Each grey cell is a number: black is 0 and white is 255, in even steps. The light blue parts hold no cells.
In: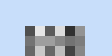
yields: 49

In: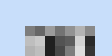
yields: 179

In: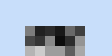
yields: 104

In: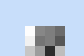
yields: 126

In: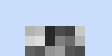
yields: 65

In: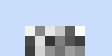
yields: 94
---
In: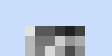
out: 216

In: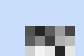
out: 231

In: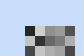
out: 174

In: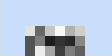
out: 165

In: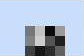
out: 44

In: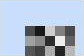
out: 173

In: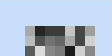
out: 135
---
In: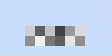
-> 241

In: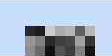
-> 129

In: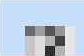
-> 221

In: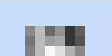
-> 187

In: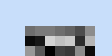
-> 23

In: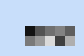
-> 153

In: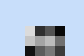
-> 164

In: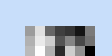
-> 234

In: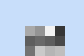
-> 105

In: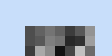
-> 88
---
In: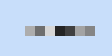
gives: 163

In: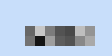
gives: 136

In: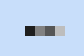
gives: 86

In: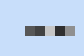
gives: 47

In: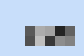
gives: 141

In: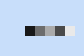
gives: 74

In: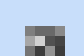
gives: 147

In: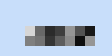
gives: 14

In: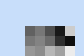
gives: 160
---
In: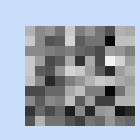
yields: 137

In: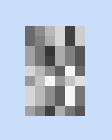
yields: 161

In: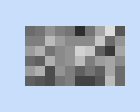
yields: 156

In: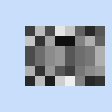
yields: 75

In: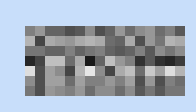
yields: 118

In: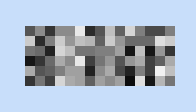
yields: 117
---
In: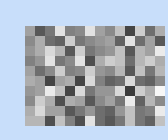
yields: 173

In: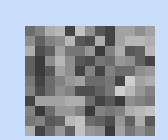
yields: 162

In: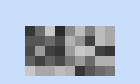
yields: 168

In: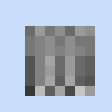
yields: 142

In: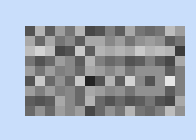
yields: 157

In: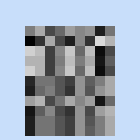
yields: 116
